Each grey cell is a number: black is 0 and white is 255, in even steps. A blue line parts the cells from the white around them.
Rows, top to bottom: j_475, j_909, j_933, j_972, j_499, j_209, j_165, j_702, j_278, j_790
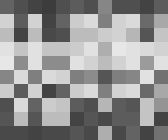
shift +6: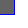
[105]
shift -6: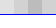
[219 204 182 204]
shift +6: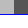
[194  91]
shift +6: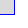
[224]

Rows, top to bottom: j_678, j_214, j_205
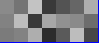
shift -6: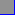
[139]
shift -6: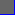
[96]
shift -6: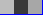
[183  51 161]
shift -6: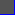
[77]

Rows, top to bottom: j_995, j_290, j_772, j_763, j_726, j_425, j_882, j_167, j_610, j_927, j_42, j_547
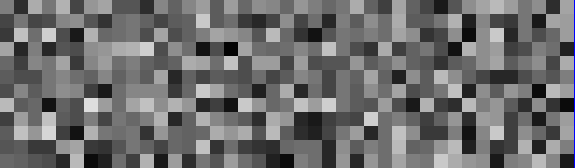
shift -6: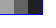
[158  92  26]
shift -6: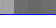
[158 104  98 104]
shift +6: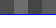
[ 83 116  75  98]
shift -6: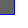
[92]
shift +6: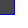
[75]
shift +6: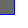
[110]

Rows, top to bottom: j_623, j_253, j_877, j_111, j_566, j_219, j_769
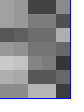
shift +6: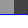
[158  73]
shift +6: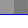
[158 130]
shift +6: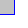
[200]
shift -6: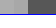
[168 162  81  81]
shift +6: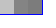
[200 138 130]
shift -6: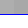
[168 162]

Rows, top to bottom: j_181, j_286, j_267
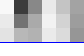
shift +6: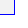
[248]
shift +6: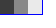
[ 66 142 240]
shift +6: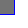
[121]
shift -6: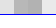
[221 178 172 228]
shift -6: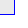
[228]
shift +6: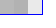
[190 184 240]
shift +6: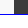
[254  66]

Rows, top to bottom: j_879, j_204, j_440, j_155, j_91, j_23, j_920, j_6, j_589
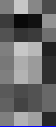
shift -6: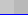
[193 179]
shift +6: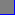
[133]
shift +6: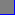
[133]

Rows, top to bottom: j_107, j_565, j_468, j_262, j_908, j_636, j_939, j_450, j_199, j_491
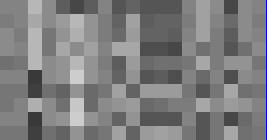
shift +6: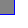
[137]
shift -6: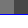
[112  65]
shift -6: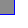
[133]
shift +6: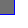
[118]
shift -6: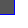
[79]
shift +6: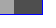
[173  84  84]
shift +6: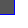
[91]

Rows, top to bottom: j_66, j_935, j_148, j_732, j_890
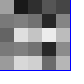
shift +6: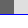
[106 229]
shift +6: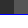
[53 91]
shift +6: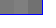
[127 133 119]
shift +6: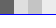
[106 229 202 242]
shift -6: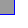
[149]

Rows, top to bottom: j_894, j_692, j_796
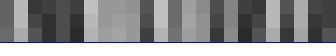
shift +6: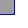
[164]
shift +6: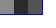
[144  48  90]
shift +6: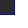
[48]
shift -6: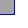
[158]
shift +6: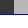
[ 61 190]
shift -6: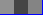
[139  63 126]
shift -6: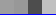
[152 146  71 186]

